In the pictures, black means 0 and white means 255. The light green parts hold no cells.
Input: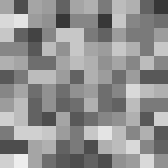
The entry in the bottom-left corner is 208
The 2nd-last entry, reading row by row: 217
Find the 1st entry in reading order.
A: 165
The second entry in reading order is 77
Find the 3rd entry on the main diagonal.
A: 67
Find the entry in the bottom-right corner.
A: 145
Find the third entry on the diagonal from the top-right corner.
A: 122
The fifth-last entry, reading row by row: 77
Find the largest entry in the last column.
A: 208
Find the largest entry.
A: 237
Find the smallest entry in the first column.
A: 77
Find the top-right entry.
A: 55
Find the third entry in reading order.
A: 165
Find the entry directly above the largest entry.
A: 77
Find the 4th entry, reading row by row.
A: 156

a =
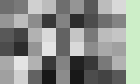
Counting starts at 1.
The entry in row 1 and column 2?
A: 121
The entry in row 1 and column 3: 208
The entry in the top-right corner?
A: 217
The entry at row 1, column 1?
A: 110
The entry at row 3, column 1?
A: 88
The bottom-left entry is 160
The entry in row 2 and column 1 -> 149
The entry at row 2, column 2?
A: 188

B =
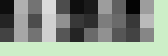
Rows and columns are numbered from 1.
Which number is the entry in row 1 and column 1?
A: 14
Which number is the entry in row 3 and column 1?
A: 67
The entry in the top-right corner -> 157
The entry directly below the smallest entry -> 56
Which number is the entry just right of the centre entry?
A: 45
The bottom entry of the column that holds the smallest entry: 67
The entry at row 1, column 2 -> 176
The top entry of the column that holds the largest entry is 218
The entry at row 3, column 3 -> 115
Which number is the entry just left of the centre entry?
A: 145

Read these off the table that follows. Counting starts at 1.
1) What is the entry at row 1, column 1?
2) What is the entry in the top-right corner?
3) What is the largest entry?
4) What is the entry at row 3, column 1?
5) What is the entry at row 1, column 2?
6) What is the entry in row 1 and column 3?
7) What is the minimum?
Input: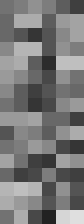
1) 114
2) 63
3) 223
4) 104
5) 125
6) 145
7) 34

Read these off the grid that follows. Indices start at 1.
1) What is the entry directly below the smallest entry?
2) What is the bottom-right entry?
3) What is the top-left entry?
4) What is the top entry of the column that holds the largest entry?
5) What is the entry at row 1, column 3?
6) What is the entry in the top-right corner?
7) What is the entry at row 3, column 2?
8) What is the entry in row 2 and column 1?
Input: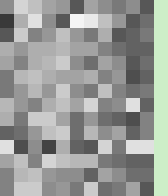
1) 87
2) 87
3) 141
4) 87
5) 192
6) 87
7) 203
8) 57

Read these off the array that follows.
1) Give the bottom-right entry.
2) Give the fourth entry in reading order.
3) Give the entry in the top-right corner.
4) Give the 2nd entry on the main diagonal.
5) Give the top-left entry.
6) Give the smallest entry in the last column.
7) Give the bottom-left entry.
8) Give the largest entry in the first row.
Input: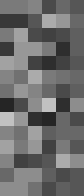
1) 86
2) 74
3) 86
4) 56
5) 122
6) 74
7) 141
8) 132

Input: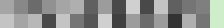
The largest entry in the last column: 127
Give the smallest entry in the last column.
117
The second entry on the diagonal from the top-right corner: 175
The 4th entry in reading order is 145
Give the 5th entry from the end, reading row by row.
107
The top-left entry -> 165
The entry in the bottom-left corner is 196
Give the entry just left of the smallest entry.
156

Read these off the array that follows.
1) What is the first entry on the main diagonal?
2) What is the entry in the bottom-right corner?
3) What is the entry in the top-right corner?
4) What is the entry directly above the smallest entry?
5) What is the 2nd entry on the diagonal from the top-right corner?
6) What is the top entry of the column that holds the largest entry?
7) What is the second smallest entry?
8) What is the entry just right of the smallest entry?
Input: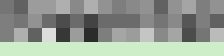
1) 117
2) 187
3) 146
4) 67
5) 126
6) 156
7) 55
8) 126
